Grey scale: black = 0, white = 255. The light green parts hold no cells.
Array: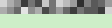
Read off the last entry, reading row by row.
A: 212
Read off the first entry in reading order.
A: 212
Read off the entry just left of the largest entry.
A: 104
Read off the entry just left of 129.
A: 47
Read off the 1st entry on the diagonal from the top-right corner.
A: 156
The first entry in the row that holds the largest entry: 172
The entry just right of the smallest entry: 129
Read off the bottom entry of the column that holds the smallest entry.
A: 116
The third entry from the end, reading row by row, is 89
